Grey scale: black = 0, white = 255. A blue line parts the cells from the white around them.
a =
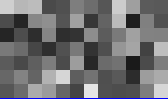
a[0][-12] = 207
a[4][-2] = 75
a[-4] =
[121, 108, 70, 47, 81, 121, 51, 79, 150, 165, 66, 190]
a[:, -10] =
[188, 135, 45, 70, 95, 100, 171]
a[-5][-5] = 92
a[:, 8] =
[204, 187, 122, 150, 114, 89, 77]
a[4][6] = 39
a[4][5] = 157
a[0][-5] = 86
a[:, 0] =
[207, 76, 37, 121, 91, 103, 86]
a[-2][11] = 171
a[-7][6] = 109
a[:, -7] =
[126, 161, 51, 121, 157, 94, 68]
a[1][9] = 30
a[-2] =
[103, 131, 100, 178, 214, 94, 115, 79, 89, 44, 157, 171]
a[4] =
[91, 73, 95, 125, 75, 157, 39, 107, 114, 26, 75, 125]
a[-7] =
[207, 183, 188, 74, 80, 126, 109, 86, 204, 159, 91, 89]
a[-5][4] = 46

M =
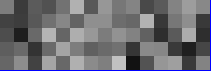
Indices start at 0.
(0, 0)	125
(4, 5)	176
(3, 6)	96
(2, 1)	30
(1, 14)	57
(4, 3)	165
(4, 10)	83
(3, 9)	54
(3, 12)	57
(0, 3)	81
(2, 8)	146
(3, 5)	125
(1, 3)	113
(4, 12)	159
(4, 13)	58
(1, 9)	103
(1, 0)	66
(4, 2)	66
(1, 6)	143
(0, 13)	157
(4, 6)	139
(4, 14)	131
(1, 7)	143

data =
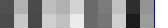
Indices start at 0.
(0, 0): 80
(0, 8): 192
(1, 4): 192
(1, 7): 118
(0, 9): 46
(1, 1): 199

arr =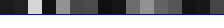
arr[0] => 27
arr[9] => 108
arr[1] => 33
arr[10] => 146

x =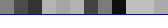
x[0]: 129
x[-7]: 179
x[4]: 165
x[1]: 75

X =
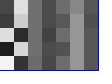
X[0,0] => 71
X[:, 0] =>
[71, 60, 222, 28, 244]
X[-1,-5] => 108
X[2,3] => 66
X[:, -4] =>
[75, 75, 66, 75, 72]
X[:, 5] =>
[135, 150, 150, 150, 150]
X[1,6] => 79
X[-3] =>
[222, 43, 112, 66, 109, 150, 86]

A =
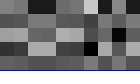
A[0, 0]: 129
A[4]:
[96, 93, 82, 82, 89, 92, 123, 82, 119, 83]
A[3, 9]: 171
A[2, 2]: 102
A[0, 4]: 108
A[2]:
[159, 164, 102, 99, 175, 168, 77, 103, 6, 94]
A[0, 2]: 26
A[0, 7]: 26
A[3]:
[50, 59, 171, 171, 66, 61, 1, 169, 86, 171]
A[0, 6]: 199
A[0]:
[129, 119, 26, 26, 108, 116, 199, 26, 135, 27]

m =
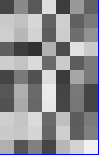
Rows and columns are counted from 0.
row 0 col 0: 69
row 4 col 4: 203
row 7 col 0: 82
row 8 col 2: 219
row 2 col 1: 183
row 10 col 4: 183
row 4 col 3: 106
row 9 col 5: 94
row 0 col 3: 222
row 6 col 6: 68
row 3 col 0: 95
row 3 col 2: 49
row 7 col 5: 118
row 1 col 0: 202
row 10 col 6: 240
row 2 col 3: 92
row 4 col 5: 92
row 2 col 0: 206
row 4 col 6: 122
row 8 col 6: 122
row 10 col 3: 69
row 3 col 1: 60
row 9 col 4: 206
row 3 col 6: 202
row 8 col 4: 191

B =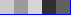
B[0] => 203
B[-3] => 214
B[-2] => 48

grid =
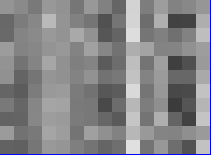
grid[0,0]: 148
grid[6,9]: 217
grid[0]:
[148, 138, 121, 152, 146, 118, 152, 129, 101, 211, 125, 157, 130, 136, 150]
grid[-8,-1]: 157
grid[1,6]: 117
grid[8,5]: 123
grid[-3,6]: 120
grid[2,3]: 153
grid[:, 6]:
[152, 117, 146, 161, 132, 146, 114, 120, 120, 160, 116]
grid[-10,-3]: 66
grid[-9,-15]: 105
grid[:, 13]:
[136, 67, 130, 145, 80, 103, 74, 85, 66, 143, 82]
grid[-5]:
[101, 92, 124, 153, 155, 123, 114, 87, 92, 217, 117, 152, 72, 74, 194]
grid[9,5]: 116
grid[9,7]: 144
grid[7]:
[121, 102, 134, 165, 163, 122, 120, 73, 108, 183, 125, 143, 59, 85, 181]
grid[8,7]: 103
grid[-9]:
[105, 132, 138, 153, 147, 169, 146, 86, 100, 221, 117, 128, 112, 130, 190]
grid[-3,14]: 196
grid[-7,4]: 145
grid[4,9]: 190
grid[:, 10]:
[125, 109, 117, 163, 116, 131, 117, 125, 116, 153, 116]
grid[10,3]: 153
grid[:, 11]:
[157, 175, 128, 131, 159, 155, 152, 143, 175, 132, 152]
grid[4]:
[147, 115, 132, 166, 145, 127, 132, 91, 109, 190, 116, 159, 63, 80, 154]
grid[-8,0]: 156
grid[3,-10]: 131
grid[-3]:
[99, 100, 135, 157, 154, 123, 120, 103, 90, 197, 116, 175, 100, 66, 196]
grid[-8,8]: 114
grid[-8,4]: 152
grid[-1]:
[98, 96, 118, 153, 149, 127, 116, 101, 111, 224, 116, 152, 110, 82, 194]

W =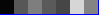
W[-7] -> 5
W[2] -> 126
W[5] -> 214
